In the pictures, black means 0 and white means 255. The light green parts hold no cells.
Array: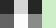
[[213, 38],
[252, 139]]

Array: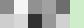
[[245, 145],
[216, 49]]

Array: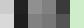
[[34, 144],
[30, 129]]

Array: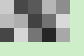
[[72, 89],
[174, 66]]

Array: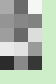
[[106, 246],
[135, 130]]

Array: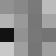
[[136, 122],
[153, 119]]

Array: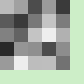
[[161, 76],
[58, 120]]

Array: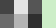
[[228, 85],
[180, 47]]
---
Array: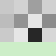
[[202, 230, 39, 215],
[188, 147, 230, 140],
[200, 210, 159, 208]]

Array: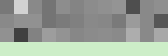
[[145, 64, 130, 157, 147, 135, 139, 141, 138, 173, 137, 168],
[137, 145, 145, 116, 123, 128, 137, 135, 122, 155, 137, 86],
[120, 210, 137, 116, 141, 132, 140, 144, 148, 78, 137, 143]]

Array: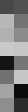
[[142, 42],
[164, 11],
[114, 198],
[20, 118],
[201, 198],
[177, 138],
[184, 116],
[72, 81]]

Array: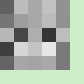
[[100, 166, 164, 169, 122],
[62, 214, 196, 230, 122],
[183, 70, 174, 52, 189],
[118, 158, 168, 187, 145],
[97, 188, 168, 194, 146]]

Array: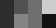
[[45, 133, 112, 18],
[45, 81, 110, 205]]

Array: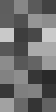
[[162, 105, 52, 98],
[55, 127, 130, 52],
[130, 142, 54, 41],
[140, 88, 100, 155],
[88, 68, 171, 171],
[201, 61, 72, 202],
[95, 80, 150, 141],
[94, 135, 90, 66]]

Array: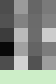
[[77, 210, 82, 157],
[8, 161, 100, 124],
[60, 186, 108, 204],
[82, 130, 107, 130],
[77, 154, 102, 122]]

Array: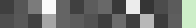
[[78, 88, 65, 166, 100, 92, 82, 62, 108, 63, 184, 60, 94],
[63, 86, 123, 250, 100, 64, 92, 104, 57, 236, 53, 76, 91]]

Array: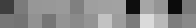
[[119, 116, 146, 118, 148, 138, 148, 194, 157, 123, 218, 185, 125, 137],
[62, 123, 151, 152, 154, 128, 159, 161, 162, 14, 166, 149, 11, 120]]
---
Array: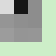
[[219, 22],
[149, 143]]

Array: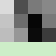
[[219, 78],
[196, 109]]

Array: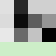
[[224, 39],
[219, 11]]

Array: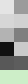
[[228, 155],
[214, 209]]

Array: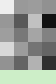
[[238, 153],
[151, 89]]

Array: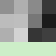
[[144, 175],
[188, 190]]

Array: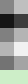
[[134, 191],
[21, 61]]

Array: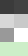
[[59, 66],
[215, 201]]

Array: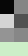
[[6, 133],
[212, 81]]
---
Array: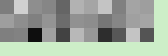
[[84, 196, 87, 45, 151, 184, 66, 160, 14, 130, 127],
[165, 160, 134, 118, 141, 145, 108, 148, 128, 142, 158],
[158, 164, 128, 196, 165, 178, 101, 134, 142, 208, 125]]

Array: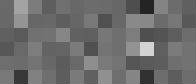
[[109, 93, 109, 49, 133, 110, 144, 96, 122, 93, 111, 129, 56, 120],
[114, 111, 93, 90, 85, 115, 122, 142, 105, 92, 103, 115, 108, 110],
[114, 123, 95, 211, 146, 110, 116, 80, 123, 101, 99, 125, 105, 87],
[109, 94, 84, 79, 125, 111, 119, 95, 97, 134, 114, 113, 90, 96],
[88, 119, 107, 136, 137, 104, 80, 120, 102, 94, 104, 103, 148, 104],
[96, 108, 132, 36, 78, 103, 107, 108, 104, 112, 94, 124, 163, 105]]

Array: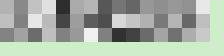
[[201, 173, 113, 164, 107, 66, 49, 128, 240, 153, 129, 191, 108, 162, 130],
[190, 104, 181, 121, 177, 196, 215, 78, 93, 157, 69, 186, 231, 129, 191],
[232, 145, 152, 143, 151, 102, 117, 87, 180, 170, 45, 224, 194, 137, 179]]

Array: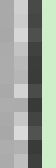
[[63, 191, 171],
[58, 177, 173],
[82, 218, 168],
[68, 199, 170],
[57, 172, 173],
[75, 211, 169],
[59, 182, 172],
[60, 186, 172],
[65, 195, 171],
[79, 215, 168],
[70, 204, 169],
[73, 208, 169]]

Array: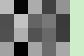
[[168, 109, 165, 1, 162],
[60, 105, 82, 176, 80],
[58, 120, 100, 194, 78],
[147, 65, 172, 4, 188]]

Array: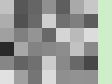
[[145, 146, 143, 219, 117, 160, 225],
[71, 104, 137, 204, 112, 99, 134],
[137, 194, 141, 136, 131, 168, 41],
[220, 186, 213, 104, 148, 128, 160],
[93, 127, 112, 207, 105, 81, 173],
[199, 169, 94, 144, 101, 87, 194]]

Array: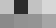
[[166, 148, 146, 138],
[215, 194, 43, 195]]
